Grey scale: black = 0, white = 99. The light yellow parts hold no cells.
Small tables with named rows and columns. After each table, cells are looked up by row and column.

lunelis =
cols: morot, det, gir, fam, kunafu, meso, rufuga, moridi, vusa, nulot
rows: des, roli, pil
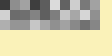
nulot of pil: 52
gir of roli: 43
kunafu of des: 36
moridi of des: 80
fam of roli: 51
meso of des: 85
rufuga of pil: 63
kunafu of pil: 65
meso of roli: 49
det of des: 55

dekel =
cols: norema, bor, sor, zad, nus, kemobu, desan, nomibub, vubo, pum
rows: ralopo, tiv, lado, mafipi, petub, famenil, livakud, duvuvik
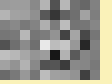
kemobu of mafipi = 57
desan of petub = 77
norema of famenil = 74
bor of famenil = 71
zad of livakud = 53
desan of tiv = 38

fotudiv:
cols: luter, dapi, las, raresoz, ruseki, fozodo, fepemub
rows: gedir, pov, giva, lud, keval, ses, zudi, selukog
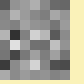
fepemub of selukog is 54
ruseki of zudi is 52
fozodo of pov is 65
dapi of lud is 19
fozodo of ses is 62
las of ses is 47
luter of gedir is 34
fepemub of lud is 54
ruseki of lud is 71
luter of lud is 70
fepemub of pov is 58
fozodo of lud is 35
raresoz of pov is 53
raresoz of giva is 57
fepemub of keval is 57
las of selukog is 60
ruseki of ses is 49
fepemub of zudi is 29
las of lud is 50
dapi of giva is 50
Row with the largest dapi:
keval

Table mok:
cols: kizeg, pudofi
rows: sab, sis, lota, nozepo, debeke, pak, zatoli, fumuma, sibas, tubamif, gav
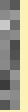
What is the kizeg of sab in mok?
45
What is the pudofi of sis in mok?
59
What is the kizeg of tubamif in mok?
57
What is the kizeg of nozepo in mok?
51
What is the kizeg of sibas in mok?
23
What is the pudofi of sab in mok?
34
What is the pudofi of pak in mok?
32
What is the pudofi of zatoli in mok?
39
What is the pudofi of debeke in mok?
29
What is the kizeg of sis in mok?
54
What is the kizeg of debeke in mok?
55
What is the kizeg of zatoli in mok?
53
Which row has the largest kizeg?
lota

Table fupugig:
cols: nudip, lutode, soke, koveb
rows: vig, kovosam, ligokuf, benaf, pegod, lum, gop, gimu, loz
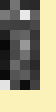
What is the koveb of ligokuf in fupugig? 28
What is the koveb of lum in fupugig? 21
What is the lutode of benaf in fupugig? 36
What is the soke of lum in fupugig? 44
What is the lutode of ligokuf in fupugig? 25
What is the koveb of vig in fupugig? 16
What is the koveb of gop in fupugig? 16
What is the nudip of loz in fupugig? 88
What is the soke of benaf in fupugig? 39
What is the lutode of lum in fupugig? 28
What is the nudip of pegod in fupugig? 3
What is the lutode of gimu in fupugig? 33
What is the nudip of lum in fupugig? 8
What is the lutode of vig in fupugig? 45
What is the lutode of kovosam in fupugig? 38
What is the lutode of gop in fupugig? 41
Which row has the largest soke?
kovosam

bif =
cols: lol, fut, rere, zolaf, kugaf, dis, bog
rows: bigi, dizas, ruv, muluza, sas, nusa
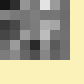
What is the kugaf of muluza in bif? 73
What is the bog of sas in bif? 43
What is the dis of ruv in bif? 64
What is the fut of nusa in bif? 53
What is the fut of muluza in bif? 32
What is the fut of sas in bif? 60
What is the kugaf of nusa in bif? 52
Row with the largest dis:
ruv

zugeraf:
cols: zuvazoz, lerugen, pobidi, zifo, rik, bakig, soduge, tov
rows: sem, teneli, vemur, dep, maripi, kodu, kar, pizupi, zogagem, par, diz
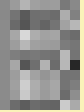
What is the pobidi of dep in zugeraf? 84
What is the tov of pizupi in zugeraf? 45
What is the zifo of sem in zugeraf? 62
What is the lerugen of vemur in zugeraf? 41
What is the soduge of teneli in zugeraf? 67
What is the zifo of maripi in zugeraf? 62
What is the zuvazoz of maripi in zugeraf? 54
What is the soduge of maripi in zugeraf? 48
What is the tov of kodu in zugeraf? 45
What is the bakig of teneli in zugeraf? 42
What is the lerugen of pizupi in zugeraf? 61
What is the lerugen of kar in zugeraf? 65
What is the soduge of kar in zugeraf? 71
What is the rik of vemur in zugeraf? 39
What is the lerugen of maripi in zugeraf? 61
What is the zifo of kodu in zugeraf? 47
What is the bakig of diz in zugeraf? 39
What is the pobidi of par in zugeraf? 78
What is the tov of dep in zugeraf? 42
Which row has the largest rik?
kar

